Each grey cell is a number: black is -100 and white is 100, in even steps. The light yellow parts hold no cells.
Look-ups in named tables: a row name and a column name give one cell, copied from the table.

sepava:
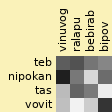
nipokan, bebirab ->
69
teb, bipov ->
5
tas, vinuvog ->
47
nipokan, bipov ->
-15
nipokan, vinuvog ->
-76
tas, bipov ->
86
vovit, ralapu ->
90
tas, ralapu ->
-22
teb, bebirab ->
-8
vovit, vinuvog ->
50
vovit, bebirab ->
61
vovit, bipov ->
-59
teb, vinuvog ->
-27
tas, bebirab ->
-4
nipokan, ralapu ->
-6
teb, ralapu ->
-36
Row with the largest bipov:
tas

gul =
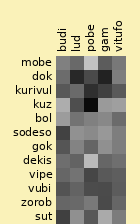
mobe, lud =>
-18
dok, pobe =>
-42
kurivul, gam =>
-50
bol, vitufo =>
-16
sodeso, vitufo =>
-1
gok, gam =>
13
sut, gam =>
33
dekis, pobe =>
46
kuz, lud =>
-39
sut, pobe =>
-31
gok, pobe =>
-21
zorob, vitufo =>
-20

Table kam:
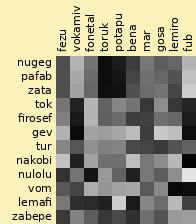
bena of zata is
-37
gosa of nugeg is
-27
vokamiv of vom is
-46
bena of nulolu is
-75
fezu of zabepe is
-55
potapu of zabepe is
-43
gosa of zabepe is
-35
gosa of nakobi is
10
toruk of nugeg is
-90
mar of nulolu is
-7

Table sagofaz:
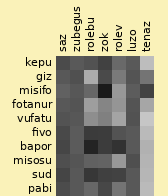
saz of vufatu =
-35
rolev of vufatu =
29
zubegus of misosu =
-33
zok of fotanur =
4
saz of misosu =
-38
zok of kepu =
-49

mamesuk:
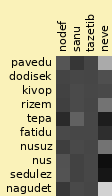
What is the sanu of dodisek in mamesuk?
-44
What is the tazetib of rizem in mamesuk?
-45
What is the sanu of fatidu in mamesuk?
-44
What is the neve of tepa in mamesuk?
-77
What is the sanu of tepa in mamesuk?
-24
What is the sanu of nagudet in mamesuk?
-43
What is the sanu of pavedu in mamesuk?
-58
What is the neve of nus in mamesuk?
-89

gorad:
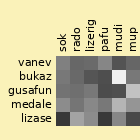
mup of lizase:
-43
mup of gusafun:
52
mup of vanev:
-20
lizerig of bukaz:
-33
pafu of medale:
-6
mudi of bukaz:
88
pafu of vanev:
5
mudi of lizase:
6
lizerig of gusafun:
-6
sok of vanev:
0
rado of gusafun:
-13
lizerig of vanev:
-17
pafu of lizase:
-56
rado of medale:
-8
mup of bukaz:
-6

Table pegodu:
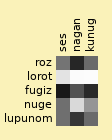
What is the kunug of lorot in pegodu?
98
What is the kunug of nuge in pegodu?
17
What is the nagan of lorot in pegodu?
97
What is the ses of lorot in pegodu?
78
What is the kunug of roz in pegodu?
-17
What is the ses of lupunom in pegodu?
-13
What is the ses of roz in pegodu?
-9
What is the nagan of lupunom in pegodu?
-58
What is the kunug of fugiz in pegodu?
-68
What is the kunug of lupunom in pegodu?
-17
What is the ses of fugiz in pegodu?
-81
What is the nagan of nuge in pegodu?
70
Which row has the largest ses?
lorot

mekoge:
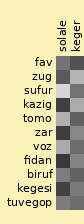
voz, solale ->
33
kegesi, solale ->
-48
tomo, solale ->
38
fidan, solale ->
-55
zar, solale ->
-51
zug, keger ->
42
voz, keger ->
-15
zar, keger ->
6
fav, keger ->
-36
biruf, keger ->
-23
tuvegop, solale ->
-3
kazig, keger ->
34
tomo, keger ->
-24
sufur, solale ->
67
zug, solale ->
-30
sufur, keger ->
-10
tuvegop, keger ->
-15
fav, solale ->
-9
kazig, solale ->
-50
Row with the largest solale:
sufur

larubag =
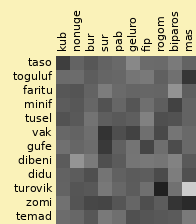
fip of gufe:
-46
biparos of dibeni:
2
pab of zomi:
-33
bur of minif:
-20
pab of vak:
-39
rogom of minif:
-26
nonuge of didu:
-28
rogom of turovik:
-75
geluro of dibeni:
-8
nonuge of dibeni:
16
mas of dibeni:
-30
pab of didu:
-24
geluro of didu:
-29
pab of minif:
-20
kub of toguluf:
-16
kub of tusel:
-36
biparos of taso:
-4
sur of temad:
-5
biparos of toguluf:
-12
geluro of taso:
7
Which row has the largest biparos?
faritu

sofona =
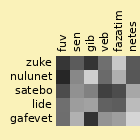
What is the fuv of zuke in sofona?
-58
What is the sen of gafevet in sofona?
39
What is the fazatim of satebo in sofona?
-40
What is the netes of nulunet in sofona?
-32
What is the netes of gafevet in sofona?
67
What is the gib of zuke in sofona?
-59
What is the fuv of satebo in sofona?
-40
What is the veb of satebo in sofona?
-50
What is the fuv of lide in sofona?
-13
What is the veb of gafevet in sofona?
15

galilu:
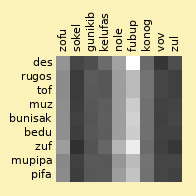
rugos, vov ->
-45
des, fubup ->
99
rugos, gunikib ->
-29
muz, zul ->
-47
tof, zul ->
-50
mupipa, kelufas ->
-31
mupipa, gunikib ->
-30
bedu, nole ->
24
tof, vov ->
-45
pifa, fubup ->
53
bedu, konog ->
-12

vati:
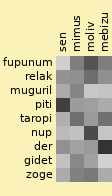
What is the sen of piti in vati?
-50
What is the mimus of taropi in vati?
-12
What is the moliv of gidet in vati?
26
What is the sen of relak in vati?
15
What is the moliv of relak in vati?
-14
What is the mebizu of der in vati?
-60
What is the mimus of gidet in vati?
7
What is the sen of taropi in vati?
38
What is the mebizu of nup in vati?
55
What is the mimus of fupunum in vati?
-1
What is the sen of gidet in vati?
51
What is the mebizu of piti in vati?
34
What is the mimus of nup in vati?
52
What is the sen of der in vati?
14

